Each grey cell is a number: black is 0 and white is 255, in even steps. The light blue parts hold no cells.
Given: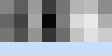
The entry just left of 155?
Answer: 94
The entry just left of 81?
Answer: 117
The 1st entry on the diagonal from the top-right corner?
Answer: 140
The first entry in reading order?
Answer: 132
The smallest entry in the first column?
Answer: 102
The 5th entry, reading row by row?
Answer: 117
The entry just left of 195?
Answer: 109

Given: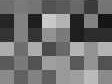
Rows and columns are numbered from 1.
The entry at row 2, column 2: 130
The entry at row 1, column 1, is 110
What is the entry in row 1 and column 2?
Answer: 122
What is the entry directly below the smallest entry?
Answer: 44
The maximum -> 200
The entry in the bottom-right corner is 138
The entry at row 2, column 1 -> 38
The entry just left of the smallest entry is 130
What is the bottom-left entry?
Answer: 138
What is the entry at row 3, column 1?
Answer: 52
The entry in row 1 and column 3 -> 116
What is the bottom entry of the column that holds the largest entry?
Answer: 97
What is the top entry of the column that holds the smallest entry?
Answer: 116
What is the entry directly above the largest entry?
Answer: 82

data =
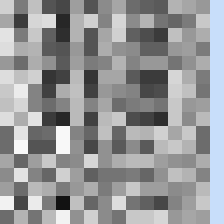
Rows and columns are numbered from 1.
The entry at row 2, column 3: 214
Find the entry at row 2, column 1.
166
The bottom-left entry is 108
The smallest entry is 18
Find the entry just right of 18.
192
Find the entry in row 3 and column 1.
227
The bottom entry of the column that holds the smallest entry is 242
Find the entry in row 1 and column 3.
192
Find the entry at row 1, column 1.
208
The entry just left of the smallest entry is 123
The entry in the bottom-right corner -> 158
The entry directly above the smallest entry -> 123
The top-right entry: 152
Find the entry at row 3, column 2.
123

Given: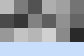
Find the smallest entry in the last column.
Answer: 41
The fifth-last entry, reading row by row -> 195
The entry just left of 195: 152
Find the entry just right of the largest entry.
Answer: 138
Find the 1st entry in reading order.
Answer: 188

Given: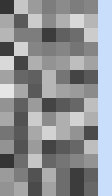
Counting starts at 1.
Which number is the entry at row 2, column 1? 168
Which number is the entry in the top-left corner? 52
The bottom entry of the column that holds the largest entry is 147
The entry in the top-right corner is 133
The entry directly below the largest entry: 147
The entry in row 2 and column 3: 204
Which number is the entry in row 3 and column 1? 182
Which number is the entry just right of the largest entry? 168
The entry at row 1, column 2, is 198
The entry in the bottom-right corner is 103
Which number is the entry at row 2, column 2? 89
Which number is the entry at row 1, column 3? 155
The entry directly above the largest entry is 162

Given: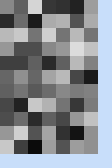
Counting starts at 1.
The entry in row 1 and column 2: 96
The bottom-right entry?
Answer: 144
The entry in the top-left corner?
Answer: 136
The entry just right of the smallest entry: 157
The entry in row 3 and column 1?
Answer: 185
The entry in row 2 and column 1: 42
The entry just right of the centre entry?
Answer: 185
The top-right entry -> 157
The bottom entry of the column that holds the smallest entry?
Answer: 11
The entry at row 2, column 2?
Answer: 108
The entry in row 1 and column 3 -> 213
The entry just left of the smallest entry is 63
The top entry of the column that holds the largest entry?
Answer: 34
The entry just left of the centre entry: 102

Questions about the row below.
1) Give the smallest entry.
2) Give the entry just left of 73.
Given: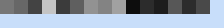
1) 13
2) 44

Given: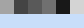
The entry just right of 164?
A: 68
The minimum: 24

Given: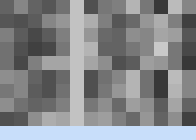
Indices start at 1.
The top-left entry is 99
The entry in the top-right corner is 134
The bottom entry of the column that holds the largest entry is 99
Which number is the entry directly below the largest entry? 150
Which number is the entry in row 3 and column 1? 127
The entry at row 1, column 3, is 99
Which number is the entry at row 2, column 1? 86
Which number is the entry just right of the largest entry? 119
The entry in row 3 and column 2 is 92
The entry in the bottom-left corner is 80
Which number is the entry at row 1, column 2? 134
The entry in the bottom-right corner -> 64
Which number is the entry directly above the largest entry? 165
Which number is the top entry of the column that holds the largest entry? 56
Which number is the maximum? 201
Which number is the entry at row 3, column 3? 72
